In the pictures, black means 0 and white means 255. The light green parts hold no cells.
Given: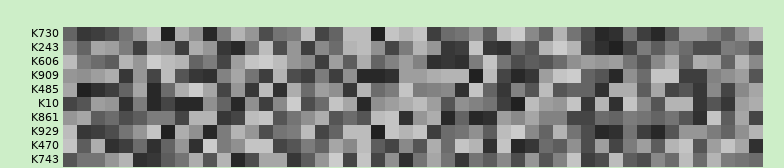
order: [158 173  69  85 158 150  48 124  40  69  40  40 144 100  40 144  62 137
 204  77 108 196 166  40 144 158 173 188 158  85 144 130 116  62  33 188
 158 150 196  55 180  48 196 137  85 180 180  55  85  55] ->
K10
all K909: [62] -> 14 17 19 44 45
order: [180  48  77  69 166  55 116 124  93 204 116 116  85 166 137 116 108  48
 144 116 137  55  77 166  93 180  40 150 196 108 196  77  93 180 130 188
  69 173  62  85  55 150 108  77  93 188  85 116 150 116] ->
K743
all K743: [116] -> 1 2 8 25 27 29 48

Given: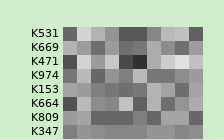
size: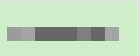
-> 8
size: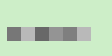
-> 6
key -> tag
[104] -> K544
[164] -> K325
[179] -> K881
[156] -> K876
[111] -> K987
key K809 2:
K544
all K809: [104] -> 2 3 4 6 9

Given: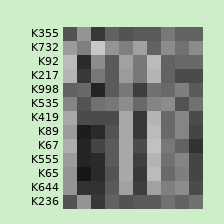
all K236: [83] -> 0 4
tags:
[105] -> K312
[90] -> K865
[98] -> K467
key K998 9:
K865
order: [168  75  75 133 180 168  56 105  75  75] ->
K419
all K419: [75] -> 1 2 3 9
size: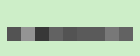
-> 9
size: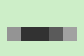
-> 5
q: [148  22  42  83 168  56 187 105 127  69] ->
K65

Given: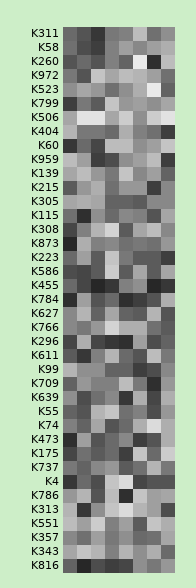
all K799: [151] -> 4
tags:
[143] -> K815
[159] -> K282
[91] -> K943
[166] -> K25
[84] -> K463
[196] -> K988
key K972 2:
K988
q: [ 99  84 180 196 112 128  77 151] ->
K55
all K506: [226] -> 1 2 7
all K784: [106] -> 3
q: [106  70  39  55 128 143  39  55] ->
K455
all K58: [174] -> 7

